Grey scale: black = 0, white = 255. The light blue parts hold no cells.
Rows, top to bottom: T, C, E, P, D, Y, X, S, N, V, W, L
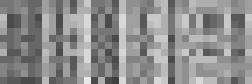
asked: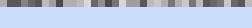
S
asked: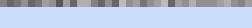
W

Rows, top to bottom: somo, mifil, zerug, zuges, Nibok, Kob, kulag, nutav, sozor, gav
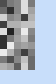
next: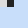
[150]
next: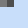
[135]
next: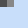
[193]
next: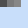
[221]
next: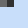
[135]

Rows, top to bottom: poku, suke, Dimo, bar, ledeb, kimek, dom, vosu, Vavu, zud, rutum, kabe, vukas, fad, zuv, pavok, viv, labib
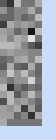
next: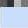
[118]
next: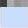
[147]
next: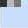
[118]
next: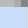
[91]

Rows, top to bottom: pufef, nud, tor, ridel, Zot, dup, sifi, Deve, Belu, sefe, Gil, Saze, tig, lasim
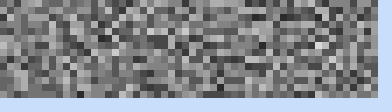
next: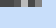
[115]
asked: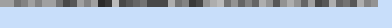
dup
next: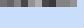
[57]
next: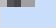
[101]
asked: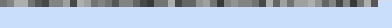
Gil
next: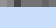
[101]

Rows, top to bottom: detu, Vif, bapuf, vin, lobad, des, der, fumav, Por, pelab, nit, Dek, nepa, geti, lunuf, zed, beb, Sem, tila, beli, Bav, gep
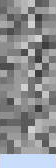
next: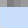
[181]
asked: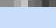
der
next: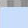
[155]

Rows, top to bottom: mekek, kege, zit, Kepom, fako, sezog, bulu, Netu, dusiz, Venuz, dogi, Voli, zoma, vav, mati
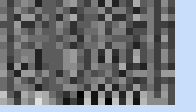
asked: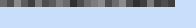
Voli
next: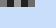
[63]
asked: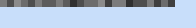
fako
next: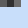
[155]
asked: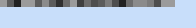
dogi
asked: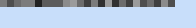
Netu

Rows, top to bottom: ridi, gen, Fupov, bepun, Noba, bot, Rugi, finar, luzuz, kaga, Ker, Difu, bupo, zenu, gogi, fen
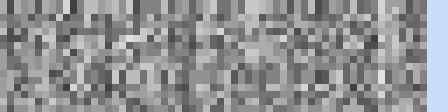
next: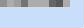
[145]
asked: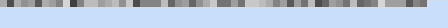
ridi

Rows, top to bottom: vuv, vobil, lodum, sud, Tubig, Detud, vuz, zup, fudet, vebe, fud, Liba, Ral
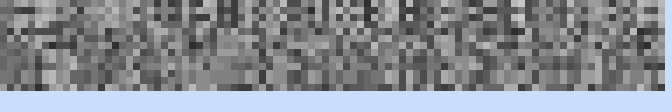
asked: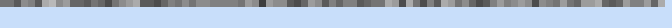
Liba
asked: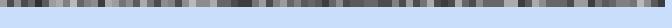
Ral
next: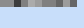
[76]
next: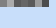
[116]

